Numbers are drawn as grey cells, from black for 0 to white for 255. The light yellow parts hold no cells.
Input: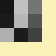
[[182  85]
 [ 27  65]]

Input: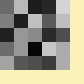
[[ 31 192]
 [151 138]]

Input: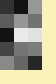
[[150 115]
 [234 225]]

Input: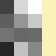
[[149 201]
 [104 106]]

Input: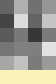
[[220 100]
 [121  55]]

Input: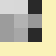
[[179 152]
 [167  41]]

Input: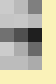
[[199 187]
 [ 80  31]]
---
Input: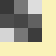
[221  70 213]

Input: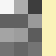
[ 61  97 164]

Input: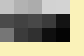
[211  59  48]

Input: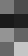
[76 26]

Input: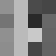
[ 70  41 186 141]

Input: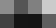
[203  20]
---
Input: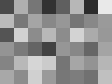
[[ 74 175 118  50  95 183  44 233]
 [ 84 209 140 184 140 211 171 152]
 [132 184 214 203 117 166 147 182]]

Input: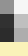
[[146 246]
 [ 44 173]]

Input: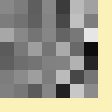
[[136 124  94 135  59 185 161]
 [167 136 116 134 100 120 230]
 [ 95 110 116 129 130 178  38]
 [128 119  91 134  34 199 139]]

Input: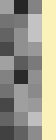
[[161  38 131]
 [ 99 144 195]
 [161  92 122]
 [114 159 138]
 [100 139 191]]

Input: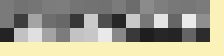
[[122 114 117 124 125 116 114 113 123 108 139 126 120 119 123]
 [ 35 194 224 163 124 195 199 233 136  57  30  39  36 100  44]]

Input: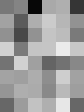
[[120 132   7 169 175  53]
 [145  72 146 196 188 122]
 [115 209 160 100 114 136]
 [149 174 171 137 185 158]]

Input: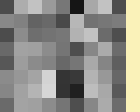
[[ 76 173 194 154 119  21 168 194  77]
 [ 76 140 110 115 119 178 194 107  78]
 [ 87 157 139 131 104 118 169 133  95]
 [134 162 180 214  51  32 189 168  89]]
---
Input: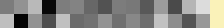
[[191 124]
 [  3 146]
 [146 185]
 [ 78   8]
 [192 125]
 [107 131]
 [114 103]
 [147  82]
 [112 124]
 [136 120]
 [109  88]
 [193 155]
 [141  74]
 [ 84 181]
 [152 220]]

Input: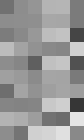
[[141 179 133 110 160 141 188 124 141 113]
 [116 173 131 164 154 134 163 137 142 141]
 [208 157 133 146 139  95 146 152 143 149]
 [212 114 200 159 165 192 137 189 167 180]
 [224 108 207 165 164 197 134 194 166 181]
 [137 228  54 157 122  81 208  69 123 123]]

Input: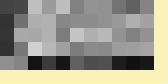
[[143  49  52  51  67]
 [133 119 168 113  71]
 [ 19 208 167 174 191]
 [ 60 183 177 177 155]
 [ 21 160 124 135 190]
 [ 97 124 196 141 129]
 [ 78 139 175 141 147]
 [ 81 137 184 145 145]
 [ 29 156 146 153 115]
 [ 17 158 129 175  97]
 [ 24 164 146 162 132]]

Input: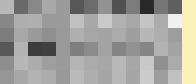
[[150 142  88 124 135 183]
 [167 183 179 168 174 105]
 [178 172  60 154 176 136]
 [172 159  64 143 154 169]
 [153 155 154 154 155 155]
 [186 180 126 175 192  87]
 [174 171 140 166 168 108]
 [165 167 163 163 201 146]
 [184 184 132 171 177  81]
 [165 167 146 158 168 124]
 [204 200 134 183 196  41]
 [157 143 178 174 171 118]
 [192 171 163 157 240  95]]

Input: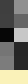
[[124 117   6  64  63]
 [ 39  38 199 101 144]]

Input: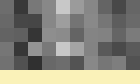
[[113 118  99 104 109]
 [ 81  55  96  71  56]
 [ 48 148  53  70 120]
 [104 121 142 135 136]
 [109 199 139 158 200]
 [ 83 164 100 116 155]
 [136 131 132 137 135]
 [118  89 130 118 100]
 [126  74 101  93  72]
 [ 82  90 123 106 102]]
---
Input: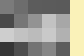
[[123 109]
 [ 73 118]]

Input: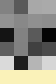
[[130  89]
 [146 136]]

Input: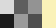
[[218  94]
 [ 28 155]]

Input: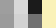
[[158 216]
 [155 210]]

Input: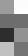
[[156 252]
 [109 110]]

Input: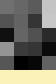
[[112 103]
 [ 83  99]]

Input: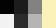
[[  3  28]
 [242  44]]
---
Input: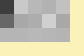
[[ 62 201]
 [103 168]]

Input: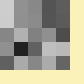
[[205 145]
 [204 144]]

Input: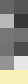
[[101  85]
 [185  54]]

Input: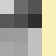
[[209 107]
 [ 87  76]]

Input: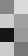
[[134 217]
 [205 161]]

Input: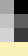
[[167   3]
 [195  94]]

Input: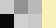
[[203 146]
 [ 10 208]]
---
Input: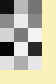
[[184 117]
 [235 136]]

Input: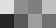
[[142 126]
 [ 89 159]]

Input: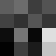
[[108  61]
 [ 49  85]]

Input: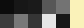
[[ 23  26]
 [120  53]]

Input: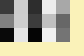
[[205  45]
 [206  60]]

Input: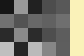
[[153  33]
 [ 83 104]]

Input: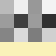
[[239 152]
 [ 63 156]]

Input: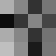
[[134  50]
 [ 54 134]]
